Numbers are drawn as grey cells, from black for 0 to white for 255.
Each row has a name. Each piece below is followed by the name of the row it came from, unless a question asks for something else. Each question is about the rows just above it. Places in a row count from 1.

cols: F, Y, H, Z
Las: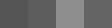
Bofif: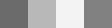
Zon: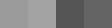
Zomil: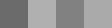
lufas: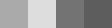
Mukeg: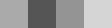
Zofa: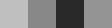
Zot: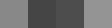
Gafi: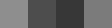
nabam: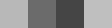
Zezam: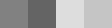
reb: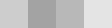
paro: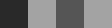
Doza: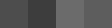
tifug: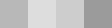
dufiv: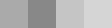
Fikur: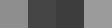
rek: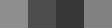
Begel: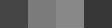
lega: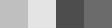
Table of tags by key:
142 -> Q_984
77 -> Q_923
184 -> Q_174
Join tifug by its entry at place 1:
Q_174
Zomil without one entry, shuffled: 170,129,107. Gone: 176
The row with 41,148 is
Zofa
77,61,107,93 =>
Doza

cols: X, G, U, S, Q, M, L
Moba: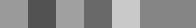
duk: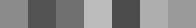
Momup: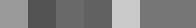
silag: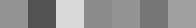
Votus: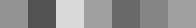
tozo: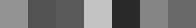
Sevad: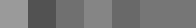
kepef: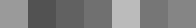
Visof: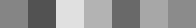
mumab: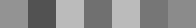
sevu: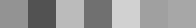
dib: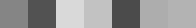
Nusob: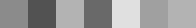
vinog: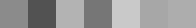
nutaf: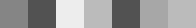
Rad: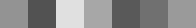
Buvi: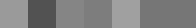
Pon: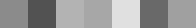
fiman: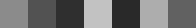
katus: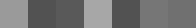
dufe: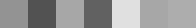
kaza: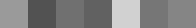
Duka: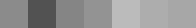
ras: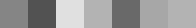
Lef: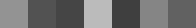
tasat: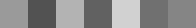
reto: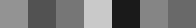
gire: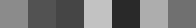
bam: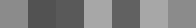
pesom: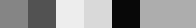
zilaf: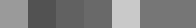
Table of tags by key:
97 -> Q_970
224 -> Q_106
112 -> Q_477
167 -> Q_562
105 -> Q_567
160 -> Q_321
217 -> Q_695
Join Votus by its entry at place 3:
Q_695
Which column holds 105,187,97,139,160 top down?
S
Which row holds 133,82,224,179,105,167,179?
ras
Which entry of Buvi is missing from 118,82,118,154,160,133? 125
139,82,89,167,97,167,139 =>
bam
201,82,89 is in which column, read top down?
Q

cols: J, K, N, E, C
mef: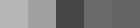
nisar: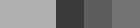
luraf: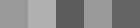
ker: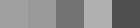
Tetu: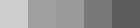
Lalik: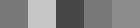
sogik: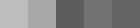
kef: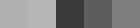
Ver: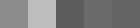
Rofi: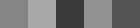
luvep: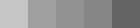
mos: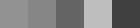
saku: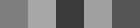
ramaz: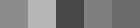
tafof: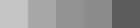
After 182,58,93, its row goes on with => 127
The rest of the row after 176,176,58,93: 114
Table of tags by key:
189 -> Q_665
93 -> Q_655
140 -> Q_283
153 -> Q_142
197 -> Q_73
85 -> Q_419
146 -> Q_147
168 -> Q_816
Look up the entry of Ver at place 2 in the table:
Q_665
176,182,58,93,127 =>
kef

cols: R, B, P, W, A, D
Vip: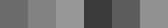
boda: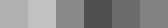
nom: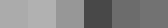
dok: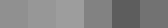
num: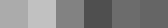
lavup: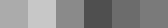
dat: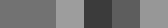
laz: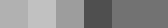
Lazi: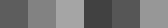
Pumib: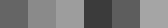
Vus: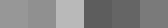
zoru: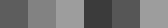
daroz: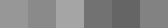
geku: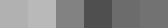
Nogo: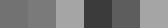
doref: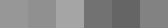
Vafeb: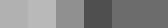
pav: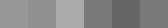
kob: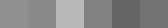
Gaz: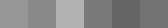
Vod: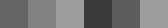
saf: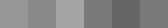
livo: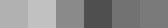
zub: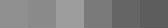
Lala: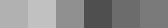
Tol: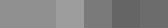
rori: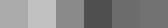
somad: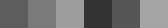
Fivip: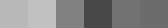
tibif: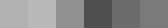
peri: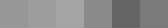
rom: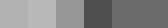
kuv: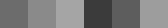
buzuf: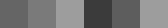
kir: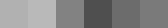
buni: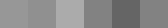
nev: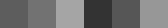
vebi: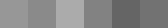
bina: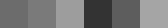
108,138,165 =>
kuv
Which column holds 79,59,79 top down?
W

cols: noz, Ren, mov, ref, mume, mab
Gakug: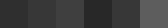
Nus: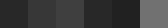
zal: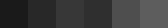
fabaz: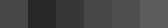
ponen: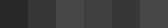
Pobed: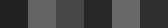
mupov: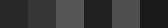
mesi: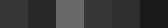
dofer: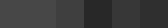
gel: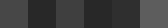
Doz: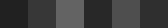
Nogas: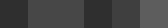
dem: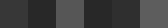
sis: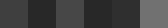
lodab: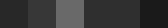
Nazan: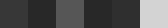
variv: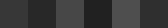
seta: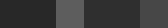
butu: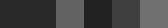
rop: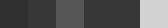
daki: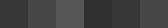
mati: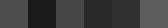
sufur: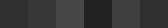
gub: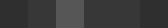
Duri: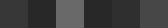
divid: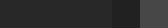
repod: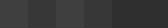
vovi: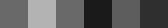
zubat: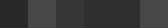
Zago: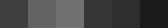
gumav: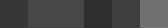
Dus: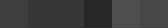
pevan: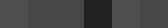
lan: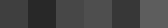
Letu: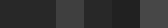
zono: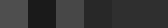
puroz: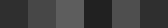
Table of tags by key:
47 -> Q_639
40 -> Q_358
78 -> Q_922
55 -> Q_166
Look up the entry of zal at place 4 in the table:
Q_639
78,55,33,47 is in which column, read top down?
mume
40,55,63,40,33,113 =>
Nus

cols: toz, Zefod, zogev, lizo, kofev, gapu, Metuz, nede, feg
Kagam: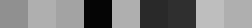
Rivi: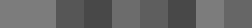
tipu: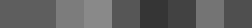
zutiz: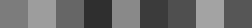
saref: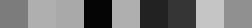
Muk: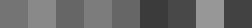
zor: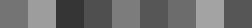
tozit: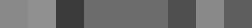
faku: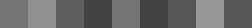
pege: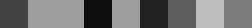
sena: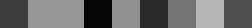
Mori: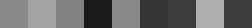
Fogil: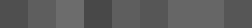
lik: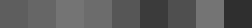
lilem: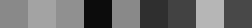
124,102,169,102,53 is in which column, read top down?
zogev
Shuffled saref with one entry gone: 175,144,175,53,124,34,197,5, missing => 169
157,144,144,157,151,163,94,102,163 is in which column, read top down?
Zefod
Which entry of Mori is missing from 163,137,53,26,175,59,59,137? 130
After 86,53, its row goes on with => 66,116,79
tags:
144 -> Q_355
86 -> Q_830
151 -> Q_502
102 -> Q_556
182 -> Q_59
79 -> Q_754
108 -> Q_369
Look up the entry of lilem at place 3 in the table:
Q_355

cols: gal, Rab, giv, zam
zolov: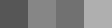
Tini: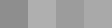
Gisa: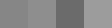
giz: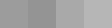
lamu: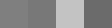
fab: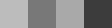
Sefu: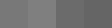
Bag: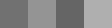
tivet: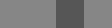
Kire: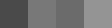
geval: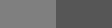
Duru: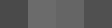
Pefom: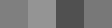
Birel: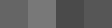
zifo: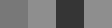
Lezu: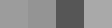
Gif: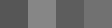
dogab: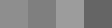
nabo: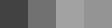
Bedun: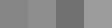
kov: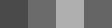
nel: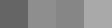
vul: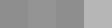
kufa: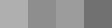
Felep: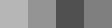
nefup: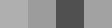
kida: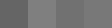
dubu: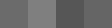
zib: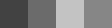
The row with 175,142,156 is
kufa
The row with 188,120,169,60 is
fab
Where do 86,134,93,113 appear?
Gif
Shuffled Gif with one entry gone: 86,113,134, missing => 93
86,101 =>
dubu

